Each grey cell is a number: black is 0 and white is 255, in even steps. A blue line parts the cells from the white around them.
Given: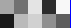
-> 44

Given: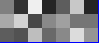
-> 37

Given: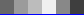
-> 240

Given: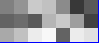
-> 193

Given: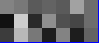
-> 99

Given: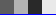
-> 233

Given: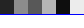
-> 182

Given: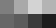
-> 180
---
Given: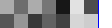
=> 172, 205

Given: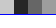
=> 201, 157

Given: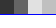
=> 52, 192

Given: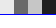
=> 234, 31

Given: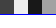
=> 65, 162

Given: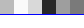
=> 187, 122
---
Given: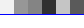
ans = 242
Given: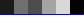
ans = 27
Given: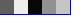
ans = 94
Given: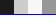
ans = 27
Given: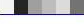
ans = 243
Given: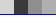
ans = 213
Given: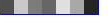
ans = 79
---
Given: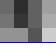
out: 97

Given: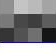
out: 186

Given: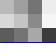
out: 116

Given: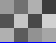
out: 176

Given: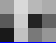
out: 184

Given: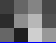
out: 132

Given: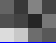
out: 131
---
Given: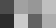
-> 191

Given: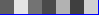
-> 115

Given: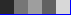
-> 41

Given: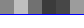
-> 191

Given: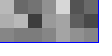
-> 124

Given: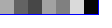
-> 71

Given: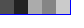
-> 79

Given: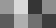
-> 141

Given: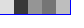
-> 223
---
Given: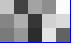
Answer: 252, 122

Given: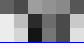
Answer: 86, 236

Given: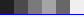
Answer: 239, 32

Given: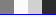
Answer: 44, 127

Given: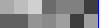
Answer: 61, 97

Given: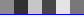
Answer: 120, 139

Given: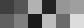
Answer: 159, 96
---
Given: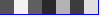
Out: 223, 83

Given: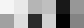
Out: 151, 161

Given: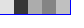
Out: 192, 226

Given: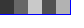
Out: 178, 54

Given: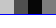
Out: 124, 198

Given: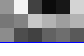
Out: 212, 140

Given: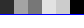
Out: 1, 45

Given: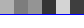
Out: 62, 178
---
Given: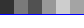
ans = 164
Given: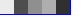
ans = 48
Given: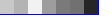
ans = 38
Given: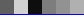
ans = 176
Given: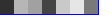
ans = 121
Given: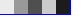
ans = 28
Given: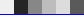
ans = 90
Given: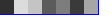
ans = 166
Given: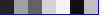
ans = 190
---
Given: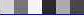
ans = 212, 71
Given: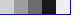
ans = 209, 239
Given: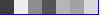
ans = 60, 216
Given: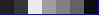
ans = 34, 13
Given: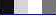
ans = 18, 119
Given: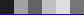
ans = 31, 118
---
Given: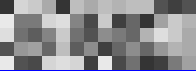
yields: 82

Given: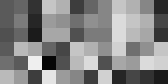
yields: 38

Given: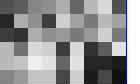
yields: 81

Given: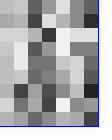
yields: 97

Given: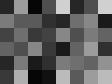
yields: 208

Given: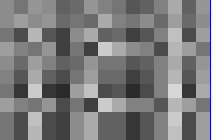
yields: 149

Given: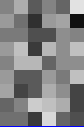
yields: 226
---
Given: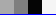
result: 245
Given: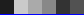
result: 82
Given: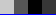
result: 54
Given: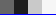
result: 246
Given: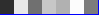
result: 124
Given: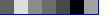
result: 160
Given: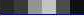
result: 16
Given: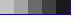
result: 25
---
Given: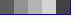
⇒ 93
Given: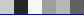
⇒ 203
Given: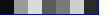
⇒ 13
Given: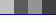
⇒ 193
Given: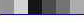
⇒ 148
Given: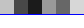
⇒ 195
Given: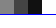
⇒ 132
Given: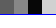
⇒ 94
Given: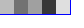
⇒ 188
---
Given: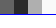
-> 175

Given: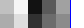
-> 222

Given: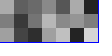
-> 192

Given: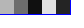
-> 182

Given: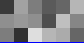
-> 191

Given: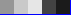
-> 201

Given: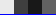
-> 97

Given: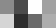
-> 213

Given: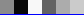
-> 203

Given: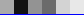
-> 211
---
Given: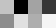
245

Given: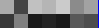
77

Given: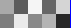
40

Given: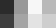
206

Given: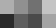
164

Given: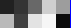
11

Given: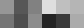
171

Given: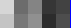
77

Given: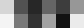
235
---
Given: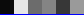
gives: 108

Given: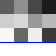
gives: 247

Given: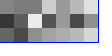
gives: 163

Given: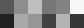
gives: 150

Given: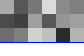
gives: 209

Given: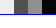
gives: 237

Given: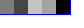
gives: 69
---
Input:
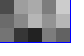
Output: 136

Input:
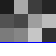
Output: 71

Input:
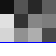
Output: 51

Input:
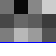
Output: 104

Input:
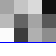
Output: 100

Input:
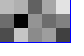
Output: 3

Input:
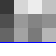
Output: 153
